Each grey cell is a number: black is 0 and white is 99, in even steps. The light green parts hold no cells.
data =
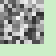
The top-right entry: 64
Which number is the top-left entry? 41
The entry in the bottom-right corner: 58
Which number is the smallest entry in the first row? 36
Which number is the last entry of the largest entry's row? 30
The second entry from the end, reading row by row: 30
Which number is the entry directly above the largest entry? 36
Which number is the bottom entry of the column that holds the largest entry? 85
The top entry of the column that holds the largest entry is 64
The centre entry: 69
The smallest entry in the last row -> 19
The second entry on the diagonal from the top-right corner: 85
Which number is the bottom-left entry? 36
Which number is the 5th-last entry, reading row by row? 79
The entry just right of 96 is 69
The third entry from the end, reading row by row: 30
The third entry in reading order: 41
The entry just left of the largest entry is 64
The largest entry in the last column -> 85
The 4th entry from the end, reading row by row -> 85

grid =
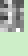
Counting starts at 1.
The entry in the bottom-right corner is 55
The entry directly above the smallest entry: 55
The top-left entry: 33
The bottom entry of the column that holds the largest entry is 99
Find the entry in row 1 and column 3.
88
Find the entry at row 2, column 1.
39
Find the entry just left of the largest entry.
61
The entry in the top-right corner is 33
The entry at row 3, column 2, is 72
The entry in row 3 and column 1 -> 67
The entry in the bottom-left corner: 83
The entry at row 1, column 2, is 67
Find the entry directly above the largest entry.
45
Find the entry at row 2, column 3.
77

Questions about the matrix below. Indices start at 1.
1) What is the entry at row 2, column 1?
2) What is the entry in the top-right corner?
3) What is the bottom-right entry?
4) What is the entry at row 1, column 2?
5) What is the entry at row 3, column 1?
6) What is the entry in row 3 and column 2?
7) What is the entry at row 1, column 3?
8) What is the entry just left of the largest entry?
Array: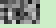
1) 70
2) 48
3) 59
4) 26
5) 31
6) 11
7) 42
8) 37

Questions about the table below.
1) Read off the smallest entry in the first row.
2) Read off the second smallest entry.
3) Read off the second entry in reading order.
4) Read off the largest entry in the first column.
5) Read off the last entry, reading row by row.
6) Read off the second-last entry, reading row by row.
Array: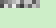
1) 35
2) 29
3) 50
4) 40
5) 61
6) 76
